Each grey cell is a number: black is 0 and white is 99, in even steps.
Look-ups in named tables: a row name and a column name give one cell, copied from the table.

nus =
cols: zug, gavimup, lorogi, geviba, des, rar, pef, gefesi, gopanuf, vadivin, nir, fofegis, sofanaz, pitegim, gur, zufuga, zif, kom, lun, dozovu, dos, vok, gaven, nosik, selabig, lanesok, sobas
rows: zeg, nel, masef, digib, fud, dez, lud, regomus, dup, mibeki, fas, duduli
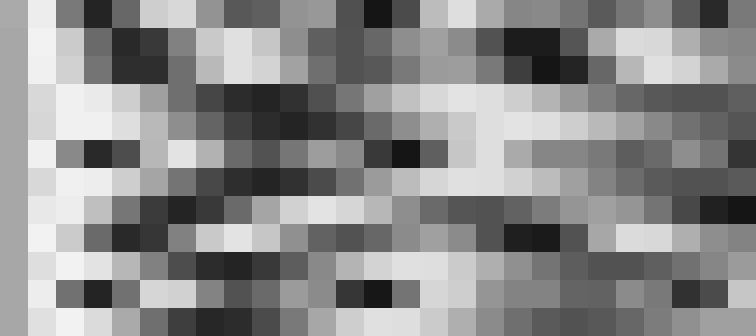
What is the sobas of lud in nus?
35
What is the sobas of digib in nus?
37
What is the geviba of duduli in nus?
85
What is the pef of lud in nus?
45
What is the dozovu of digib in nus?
70
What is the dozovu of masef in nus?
8
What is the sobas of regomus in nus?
8
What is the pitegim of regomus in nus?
71
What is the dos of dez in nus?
52
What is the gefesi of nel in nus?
78
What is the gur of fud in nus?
55
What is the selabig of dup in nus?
68
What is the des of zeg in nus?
40
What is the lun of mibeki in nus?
56

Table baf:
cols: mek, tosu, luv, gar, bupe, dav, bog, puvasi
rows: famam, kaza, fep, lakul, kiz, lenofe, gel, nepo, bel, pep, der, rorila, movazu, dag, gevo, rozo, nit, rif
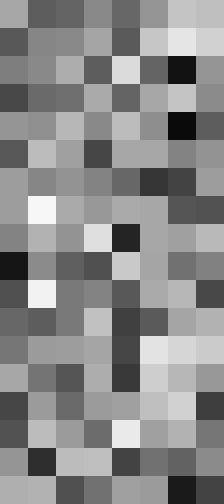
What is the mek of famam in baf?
65
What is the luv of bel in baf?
57
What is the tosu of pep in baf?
54
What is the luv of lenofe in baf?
62
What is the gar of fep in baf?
36
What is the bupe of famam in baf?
40
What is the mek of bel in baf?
51
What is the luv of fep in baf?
67
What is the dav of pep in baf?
64
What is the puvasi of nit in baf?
54
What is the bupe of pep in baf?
78
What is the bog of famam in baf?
76
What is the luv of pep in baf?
37
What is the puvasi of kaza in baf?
81
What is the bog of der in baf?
71
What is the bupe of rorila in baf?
25
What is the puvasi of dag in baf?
59
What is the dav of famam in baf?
58
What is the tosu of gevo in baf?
60
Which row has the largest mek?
rif

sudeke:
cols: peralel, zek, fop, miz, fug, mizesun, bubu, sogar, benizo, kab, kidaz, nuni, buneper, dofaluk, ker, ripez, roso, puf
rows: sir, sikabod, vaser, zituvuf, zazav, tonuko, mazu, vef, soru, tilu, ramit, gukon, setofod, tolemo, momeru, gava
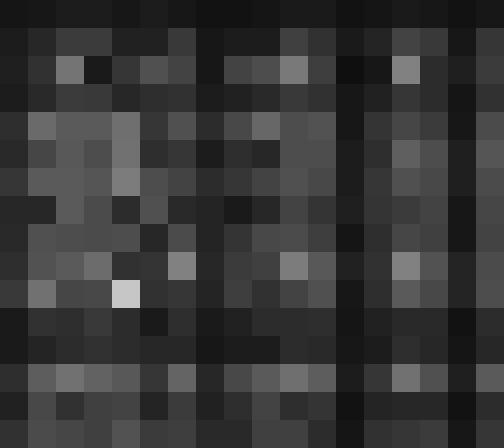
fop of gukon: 18
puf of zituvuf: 19
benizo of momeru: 18
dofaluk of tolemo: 21
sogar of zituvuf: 11
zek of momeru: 28
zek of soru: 31
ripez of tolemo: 31
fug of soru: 30
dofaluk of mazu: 21
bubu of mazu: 26
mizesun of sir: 11
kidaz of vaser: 47
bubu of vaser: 26
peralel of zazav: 18
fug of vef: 17
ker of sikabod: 26
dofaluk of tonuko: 18
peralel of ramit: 22
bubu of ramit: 21

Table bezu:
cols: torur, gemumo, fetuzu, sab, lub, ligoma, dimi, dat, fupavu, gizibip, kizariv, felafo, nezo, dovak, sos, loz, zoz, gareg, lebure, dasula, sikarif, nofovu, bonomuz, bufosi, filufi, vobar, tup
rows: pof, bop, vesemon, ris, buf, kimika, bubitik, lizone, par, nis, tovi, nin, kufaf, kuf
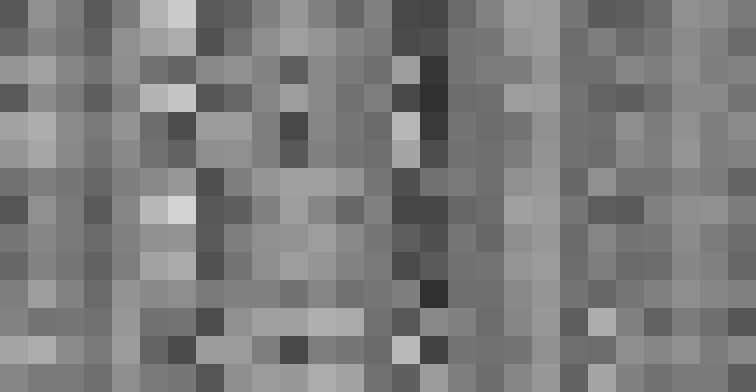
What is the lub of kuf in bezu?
55
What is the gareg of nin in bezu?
42
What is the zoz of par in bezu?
46
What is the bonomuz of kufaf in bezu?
55
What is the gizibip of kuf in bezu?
60
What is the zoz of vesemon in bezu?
45
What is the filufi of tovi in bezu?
55
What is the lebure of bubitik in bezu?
56
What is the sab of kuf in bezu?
43

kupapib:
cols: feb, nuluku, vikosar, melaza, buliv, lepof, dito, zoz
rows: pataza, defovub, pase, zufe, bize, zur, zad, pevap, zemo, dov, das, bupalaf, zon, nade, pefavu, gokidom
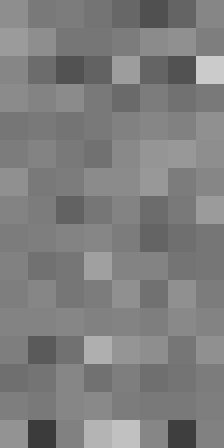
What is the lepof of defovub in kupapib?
54
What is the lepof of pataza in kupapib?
31
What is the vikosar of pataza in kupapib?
48
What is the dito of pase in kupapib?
32
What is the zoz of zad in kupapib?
52
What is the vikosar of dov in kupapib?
46
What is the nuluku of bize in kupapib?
47

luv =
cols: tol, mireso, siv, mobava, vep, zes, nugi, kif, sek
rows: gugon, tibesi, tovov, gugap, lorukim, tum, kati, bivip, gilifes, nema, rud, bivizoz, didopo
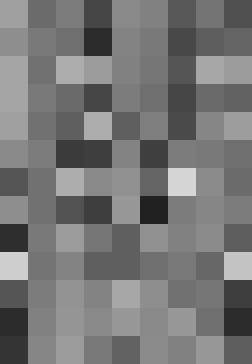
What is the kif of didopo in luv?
59
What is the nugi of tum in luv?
48
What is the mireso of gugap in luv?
47
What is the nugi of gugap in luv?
27
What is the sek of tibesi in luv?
39
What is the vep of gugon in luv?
53
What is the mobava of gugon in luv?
27
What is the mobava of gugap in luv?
27
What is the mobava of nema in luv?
37
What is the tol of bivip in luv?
55
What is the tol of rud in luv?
33
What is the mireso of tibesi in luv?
47
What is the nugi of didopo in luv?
50
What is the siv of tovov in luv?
67
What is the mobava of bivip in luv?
24
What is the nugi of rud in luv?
44
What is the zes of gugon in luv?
50
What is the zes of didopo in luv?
54

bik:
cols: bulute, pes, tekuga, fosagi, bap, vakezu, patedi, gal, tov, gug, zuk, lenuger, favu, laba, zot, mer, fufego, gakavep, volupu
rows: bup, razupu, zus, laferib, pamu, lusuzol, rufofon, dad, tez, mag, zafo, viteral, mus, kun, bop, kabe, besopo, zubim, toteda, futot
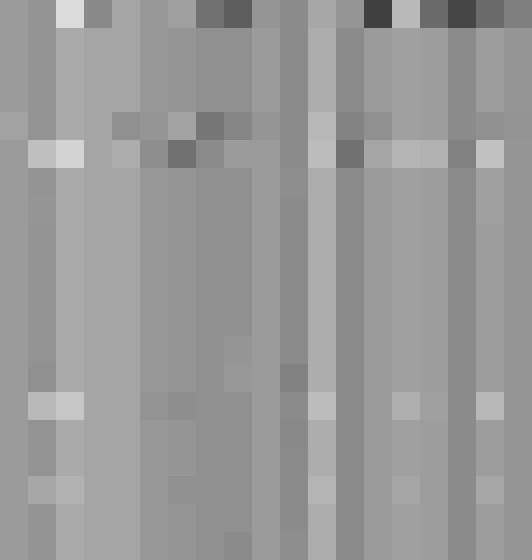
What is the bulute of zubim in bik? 60
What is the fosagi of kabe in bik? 64
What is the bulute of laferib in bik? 60
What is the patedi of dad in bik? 58
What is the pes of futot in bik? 57
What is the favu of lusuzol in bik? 44
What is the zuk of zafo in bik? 54
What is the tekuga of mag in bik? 66
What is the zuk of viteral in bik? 54

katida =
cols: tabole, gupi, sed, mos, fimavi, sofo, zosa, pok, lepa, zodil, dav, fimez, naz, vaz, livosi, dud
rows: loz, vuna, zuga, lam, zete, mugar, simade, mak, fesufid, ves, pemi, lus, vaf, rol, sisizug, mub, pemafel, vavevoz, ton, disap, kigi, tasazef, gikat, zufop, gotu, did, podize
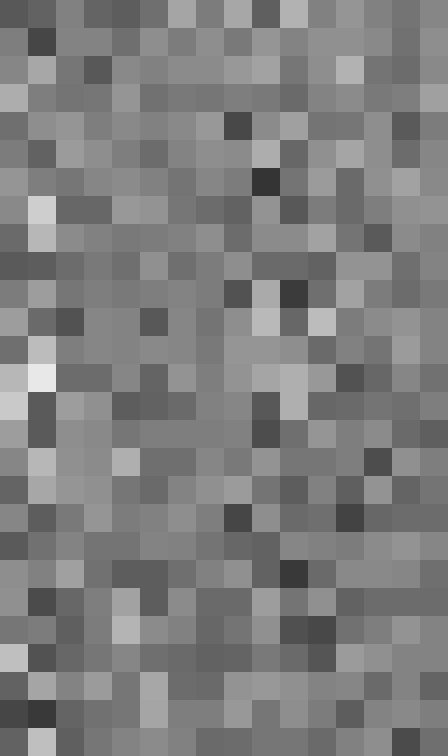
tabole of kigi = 55
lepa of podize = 42
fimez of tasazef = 56
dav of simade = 45
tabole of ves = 35
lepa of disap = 40
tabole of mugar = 48
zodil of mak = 57
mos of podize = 46
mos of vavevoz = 56
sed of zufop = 40
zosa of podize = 50
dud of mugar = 52
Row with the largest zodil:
lus

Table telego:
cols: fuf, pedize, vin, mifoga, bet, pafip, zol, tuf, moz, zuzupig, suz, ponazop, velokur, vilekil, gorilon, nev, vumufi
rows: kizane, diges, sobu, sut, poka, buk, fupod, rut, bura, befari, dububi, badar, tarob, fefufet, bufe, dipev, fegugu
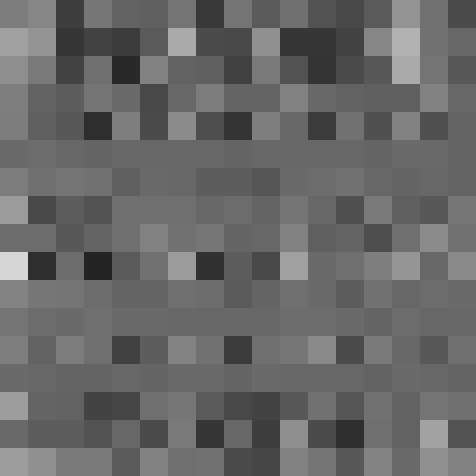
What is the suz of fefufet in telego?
40
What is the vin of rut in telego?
36
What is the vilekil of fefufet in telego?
38
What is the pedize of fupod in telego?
43
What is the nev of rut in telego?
34
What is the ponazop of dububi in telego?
41
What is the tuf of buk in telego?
40
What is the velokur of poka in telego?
44
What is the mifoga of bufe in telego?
26
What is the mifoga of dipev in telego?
32
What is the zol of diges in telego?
66
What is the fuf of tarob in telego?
49
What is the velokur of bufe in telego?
33
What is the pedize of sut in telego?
38
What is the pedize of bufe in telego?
39
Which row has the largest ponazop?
tarob

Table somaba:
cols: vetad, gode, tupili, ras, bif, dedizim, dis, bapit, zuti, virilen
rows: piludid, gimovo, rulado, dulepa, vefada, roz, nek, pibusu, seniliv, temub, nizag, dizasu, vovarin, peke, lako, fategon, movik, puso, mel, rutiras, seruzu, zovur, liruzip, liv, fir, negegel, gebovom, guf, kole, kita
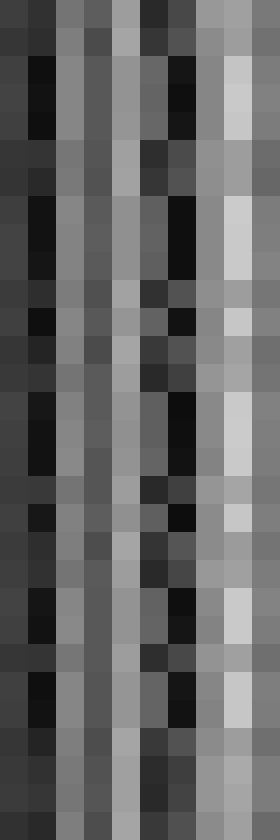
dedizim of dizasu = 38
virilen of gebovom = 43
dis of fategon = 6
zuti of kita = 62
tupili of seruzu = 45
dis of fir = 8
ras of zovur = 34

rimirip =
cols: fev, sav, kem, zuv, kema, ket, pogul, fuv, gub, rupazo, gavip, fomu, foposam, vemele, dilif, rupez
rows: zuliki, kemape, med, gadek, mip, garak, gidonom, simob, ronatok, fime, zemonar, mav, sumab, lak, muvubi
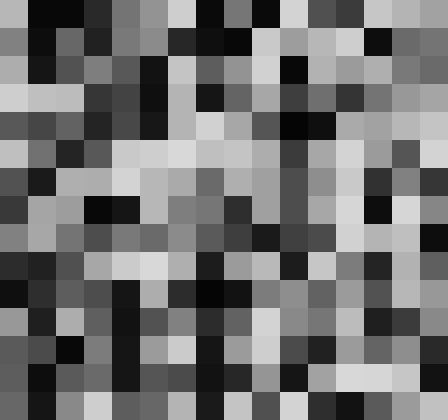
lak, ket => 33
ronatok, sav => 65
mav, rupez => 53
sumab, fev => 35
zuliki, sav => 3
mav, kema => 7

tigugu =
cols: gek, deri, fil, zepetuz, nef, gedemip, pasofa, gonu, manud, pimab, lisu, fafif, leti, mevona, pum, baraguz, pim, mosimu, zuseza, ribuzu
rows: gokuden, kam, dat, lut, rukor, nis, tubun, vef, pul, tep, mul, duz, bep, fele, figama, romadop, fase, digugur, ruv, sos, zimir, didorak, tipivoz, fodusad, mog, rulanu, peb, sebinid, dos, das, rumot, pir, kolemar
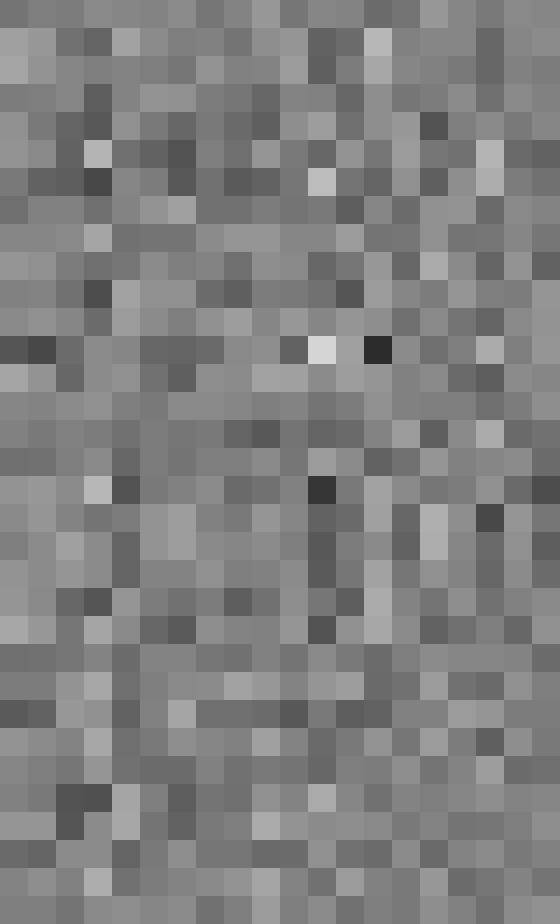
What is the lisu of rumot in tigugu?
42
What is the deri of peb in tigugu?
54
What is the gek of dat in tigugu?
64
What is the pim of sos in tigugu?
52
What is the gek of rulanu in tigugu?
35
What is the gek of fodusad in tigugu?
43
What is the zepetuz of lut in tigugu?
36
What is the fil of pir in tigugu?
50
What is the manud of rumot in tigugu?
46
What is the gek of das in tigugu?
58
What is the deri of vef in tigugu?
50
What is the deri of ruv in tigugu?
58
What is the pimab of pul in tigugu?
58
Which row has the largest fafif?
bep

